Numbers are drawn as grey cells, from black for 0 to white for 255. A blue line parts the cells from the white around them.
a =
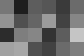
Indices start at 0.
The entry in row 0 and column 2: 93
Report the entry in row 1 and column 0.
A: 147
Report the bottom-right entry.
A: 126
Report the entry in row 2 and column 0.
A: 44
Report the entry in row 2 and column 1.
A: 126
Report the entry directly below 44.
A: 161
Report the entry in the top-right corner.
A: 107

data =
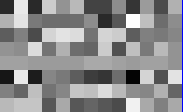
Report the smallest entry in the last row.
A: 75
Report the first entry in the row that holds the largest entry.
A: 177
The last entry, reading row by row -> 169
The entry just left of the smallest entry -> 109
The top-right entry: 177
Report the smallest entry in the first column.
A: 22
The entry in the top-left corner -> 41
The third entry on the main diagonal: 75
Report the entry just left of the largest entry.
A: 87
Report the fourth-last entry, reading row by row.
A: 241
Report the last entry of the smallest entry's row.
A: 227
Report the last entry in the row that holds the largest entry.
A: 141
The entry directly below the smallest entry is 141
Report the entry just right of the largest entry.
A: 191
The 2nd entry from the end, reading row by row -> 128
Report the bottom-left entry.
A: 185
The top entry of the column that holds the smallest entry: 53
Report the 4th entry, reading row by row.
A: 204
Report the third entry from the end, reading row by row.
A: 169
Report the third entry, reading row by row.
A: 41
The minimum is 4
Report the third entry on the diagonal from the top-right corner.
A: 128
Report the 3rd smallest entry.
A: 28

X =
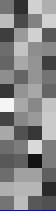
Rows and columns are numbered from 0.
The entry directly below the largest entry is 68
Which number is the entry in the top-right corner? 175
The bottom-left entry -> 116
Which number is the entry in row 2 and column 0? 62
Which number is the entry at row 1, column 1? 74
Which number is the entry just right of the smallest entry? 124
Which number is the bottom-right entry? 81
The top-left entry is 116
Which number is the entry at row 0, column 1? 48
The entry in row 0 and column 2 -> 209
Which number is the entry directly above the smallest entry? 217
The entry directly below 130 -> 209
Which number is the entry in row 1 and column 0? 188
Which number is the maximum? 245
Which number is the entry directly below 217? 19

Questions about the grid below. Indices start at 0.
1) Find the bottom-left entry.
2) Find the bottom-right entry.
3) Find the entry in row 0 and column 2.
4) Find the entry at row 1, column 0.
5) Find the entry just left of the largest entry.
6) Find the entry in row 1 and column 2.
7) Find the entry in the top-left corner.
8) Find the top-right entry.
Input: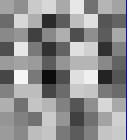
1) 155
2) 202
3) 202
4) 107
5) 70
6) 175
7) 163
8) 163

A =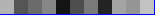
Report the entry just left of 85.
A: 179
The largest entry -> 194
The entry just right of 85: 107

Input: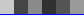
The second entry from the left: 69
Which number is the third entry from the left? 138
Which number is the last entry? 154

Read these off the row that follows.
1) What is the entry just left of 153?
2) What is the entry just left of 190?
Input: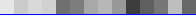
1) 183
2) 119

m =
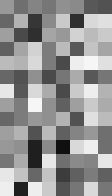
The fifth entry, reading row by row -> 144
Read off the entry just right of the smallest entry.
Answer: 217
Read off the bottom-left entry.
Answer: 238
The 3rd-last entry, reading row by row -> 118
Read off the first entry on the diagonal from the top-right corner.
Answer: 82
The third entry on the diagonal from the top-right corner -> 210
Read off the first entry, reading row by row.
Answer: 152
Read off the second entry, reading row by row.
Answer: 111
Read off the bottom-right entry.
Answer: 118
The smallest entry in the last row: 31
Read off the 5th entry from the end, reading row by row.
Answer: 202
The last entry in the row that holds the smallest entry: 111
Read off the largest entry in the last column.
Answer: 231
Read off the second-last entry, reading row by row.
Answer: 217
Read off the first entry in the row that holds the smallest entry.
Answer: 152
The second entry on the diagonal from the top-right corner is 217
